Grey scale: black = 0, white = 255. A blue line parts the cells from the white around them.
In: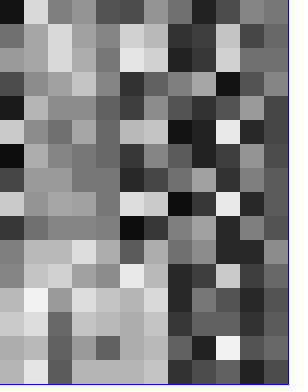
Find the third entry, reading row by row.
125
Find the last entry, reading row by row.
76
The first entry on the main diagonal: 20
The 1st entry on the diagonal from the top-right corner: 119
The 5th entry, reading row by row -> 83
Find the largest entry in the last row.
227
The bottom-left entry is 179
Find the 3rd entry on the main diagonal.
215
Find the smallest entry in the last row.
33
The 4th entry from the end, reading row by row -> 76
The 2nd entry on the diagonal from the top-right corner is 69

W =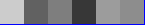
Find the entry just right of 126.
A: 55
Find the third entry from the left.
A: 126
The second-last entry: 156

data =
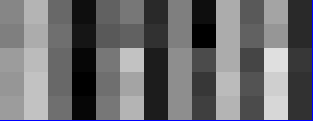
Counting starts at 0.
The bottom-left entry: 156
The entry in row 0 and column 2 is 104
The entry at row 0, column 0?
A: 134
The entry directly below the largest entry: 207
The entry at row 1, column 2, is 111
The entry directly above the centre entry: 49
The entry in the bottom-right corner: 49
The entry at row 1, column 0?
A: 127
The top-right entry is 41
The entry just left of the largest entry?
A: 69
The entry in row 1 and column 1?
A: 172
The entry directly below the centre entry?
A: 28
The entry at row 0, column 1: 180

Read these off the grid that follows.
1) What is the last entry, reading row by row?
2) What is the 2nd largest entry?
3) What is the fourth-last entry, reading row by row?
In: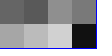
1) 17
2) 187
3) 166

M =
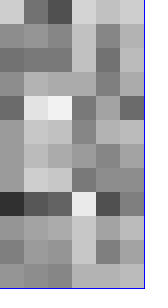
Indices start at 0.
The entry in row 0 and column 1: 114
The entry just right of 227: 242
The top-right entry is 206
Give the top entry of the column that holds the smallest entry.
206
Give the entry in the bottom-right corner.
187
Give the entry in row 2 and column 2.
121
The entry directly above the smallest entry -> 155
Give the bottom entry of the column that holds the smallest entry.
149
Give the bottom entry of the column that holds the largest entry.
134
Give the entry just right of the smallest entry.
87
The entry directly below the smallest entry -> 149
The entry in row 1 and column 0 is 141
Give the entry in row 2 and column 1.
121
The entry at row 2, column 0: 114
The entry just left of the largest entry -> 227

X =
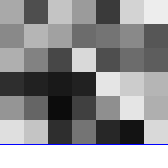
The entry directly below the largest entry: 86
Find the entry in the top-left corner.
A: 169
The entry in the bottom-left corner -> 223
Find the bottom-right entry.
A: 217
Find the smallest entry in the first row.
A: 58
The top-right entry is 237
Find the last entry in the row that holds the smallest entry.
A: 175
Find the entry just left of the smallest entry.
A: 101
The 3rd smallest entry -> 25
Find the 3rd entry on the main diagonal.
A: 71
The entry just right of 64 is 143
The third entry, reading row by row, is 196
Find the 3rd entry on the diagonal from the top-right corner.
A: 78

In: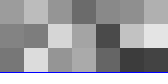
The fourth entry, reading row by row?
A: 107
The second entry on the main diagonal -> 125
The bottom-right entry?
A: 67
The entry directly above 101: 74
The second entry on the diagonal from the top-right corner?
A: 194
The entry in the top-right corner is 176

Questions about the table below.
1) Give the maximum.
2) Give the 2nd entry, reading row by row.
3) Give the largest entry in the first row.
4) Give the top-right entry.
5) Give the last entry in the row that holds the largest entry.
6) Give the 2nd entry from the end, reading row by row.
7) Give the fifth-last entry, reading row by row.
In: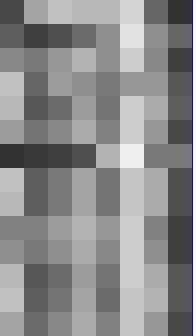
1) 239
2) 163
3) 213
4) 49
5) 121
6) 151
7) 171
